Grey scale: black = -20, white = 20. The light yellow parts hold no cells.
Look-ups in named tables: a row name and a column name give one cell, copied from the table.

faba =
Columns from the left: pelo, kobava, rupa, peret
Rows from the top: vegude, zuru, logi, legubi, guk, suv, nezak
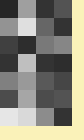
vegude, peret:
-7
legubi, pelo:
-12
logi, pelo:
-10
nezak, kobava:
14
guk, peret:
-9
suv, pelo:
-8
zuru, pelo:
3
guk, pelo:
0
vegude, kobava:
5
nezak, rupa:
2
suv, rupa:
-8
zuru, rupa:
-4
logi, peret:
1
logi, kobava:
-13
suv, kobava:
6
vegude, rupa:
-12
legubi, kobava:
10
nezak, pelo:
16
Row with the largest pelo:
nezak

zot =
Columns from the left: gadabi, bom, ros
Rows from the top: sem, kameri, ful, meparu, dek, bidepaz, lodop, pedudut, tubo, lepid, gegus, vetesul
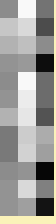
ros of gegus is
0
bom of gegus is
14
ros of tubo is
5
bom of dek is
19
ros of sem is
-2
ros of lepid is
-19
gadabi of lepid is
2
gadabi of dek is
2
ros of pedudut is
7
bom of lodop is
16
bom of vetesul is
5
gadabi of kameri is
11
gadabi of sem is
2
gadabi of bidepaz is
3
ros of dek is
-3
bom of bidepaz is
17
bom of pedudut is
12
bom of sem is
19
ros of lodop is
-7
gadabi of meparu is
3

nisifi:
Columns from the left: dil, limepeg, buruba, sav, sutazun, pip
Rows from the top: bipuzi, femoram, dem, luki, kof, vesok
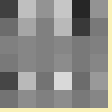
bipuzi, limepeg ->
10
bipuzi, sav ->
11
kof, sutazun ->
-3
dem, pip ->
0
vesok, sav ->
2
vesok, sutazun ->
-1
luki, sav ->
2
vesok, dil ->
-2
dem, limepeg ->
1
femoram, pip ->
-1
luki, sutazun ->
-1
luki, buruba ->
0
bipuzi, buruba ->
3
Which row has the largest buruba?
bipuzi

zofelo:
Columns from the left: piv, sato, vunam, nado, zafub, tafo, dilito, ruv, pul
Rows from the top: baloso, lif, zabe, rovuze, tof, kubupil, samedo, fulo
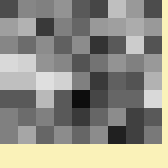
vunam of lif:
-11
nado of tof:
13
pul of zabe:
-7
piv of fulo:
0
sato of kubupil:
-6
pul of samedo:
-6
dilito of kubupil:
-4
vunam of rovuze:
3
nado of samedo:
-6
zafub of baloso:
-6
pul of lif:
4
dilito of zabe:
-6
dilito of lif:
5
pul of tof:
8

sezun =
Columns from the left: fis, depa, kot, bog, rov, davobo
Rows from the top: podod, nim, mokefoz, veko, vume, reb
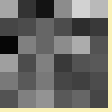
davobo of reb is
-9
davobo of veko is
-6
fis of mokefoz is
-19
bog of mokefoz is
2
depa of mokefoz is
0
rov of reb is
-4
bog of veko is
-11
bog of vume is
-9
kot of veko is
0
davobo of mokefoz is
-7
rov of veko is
-7
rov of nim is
-13

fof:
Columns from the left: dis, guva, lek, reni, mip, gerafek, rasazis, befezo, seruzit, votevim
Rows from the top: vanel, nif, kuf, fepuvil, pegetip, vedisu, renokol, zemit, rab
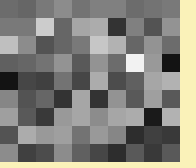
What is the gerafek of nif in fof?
7
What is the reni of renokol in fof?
4
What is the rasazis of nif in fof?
-12
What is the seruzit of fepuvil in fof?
4
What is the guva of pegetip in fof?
-9
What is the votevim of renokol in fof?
8
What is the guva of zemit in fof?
7
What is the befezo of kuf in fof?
-4
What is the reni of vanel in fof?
2
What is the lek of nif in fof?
12

